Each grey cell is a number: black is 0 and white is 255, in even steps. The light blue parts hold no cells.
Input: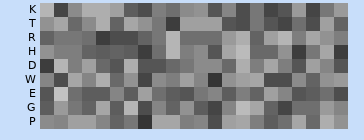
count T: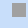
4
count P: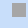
4
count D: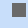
3
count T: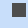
2
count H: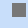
1
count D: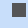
5
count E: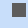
6

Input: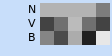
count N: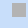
4
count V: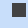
2
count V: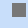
0
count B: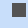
0
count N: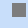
1

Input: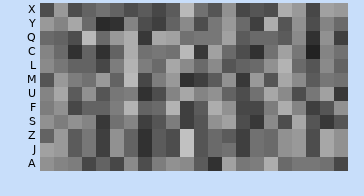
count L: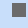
4
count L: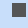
2

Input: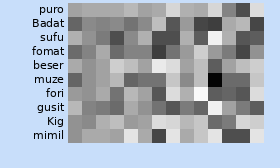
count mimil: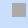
4
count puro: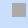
5
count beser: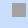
4
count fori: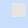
0
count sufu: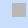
0

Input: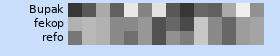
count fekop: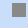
3
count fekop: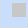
1
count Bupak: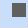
2
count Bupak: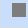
0
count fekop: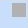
2

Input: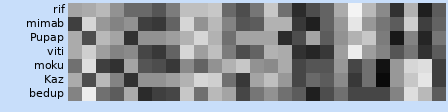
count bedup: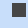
5
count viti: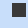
2
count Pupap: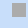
1
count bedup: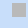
2
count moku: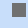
2
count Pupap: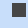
0

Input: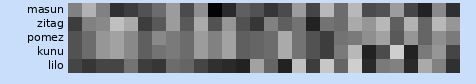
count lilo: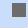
1
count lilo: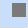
1

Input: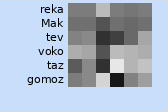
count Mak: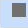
4
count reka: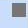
1
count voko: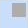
2

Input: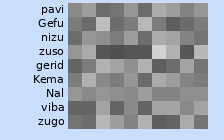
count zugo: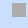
1
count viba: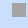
4
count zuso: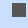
4
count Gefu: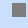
4
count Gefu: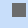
3
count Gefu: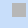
1
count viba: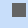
4

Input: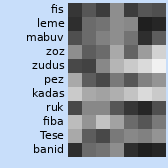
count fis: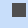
1
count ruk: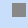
2

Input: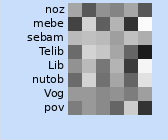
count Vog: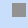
1
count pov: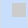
1
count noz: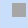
2
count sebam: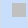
2

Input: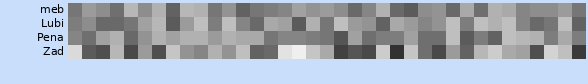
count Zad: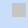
3
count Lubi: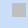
7
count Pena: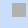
6
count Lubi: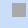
2

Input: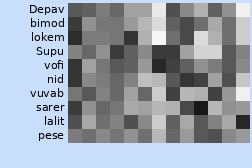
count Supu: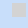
2
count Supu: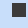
3

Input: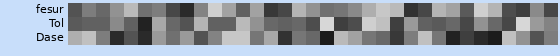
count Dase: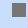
4
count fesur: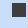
1
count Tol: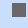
5

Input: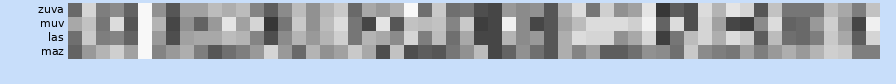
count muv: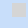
2
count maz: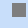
6
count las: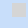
6
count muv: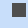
1
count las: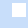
0
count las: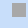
6

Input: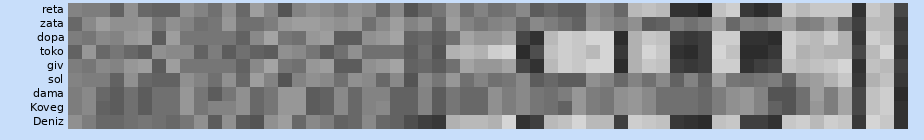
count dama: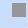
6
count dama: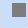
6
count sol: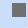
6
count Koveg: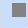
5

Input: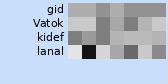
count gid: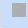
3
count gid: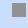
4
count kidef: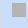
2
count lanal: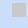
1
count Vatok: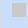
3
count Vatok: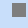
2
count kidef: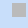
2

